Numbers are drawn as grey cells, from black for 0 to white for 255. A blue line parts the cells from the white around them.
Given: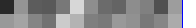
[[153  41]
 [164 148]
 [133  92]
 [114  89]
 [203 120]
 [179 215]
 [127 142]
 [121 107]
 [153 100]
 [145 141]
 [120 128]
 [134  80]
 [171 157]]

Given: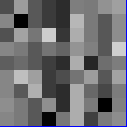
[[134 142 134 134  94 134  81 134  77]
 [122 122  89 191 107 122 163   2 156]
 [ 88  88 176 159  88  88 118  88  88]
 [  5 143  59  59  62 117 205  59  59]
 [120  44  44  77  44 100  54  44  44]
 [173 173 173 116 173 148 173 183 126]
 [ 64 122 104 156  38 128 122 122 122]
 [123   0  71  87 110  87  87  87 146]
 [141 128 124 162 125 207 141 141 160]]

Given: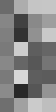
[[111 139 122 136 122 127 134 107]
 [161  40 215 102 205  50  65 173]
 [203  86  94  87  94 145 137 197]
 [190 148  92 117 102 201 158 198]]

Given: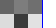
[[220 101]
 [ 59 125]
 [226 111]]

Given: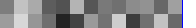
[[156 125]
 [215 194]
 [150 170]
 [111  93]
 [ 35  82]
 [ 67 180]
 [154  86]
 [114 121]
 [205 112]
 [ 61 140]
 [112 146]
 [194 103]
 [105 160]]

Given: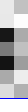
[[220 170  19 122  23 232 233]
 [177 237 157 192 171 253 193]]
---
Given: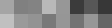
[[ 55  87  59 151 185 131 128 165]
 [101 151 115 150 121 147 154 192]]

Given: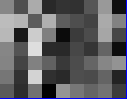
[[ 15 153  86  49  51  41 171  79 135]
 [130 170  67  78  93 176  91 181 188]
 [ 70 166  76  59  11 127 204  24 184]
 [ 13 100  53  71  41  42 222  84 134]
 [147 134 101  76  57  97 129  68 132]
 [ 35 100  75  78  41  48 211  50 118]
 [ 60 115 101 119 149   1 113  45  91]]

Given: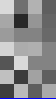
[[ 95 178 112 217]
 [101 149  40 167]
 [105 131 131 155]
 [131 175 172 212]
 [131 131 217  85]
 [ 95 162  60 192]
 [170  94 186  61]]

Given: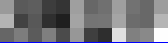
[[157 104 114 159 112 103 159  52  61  94  90 154]
 [181 104 108 165 117 116 164  31  47  88  66 180]
 [254 137 128 224  46  63 151  75 127  91 125 102]]

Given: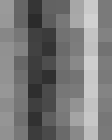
[[122 202 167  99  98  53 102 154]
 [122 209 169 120  93  43 101 152]
 [130 195 123 114  59  64 119 135]
 [114 192 125 107  52  66 131 145]
 [124 207 137 113  78  61 103 146]
 [122 200 116 109  48  59 112 147]
 [132 202 122 119  75  46 121 151]
 [126 194 147 125  74  63 119 141]
 [119 199 164 121  95  49 111 149]
 [121 189 137 106  74  60 120 145]]

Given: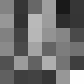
[[ 54  25 159 103  54 131]
 [ 53  45 156 185  50 151]
 [ 74 134 147 183  67 129]
 [114 125 100 164  74 138]
 [ 62 116 175  98 155  81]
 [254 151  54  66  63  96]]

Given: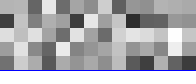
[[170 175 179 144 150  95 206 141 165 108 231 101 182 180]
 [146 152  98  96  45 197 159 231  61 160 175 127 195  63]
 [198 254 196 219 228 209 107 162 226 109 163 224 191 222]
 [160 238 135 169 147 194 165 149 132 234 101 137 225 157]
 [ 60  98 177  63  90 188 142 169 148 171  88 172 205 113]]
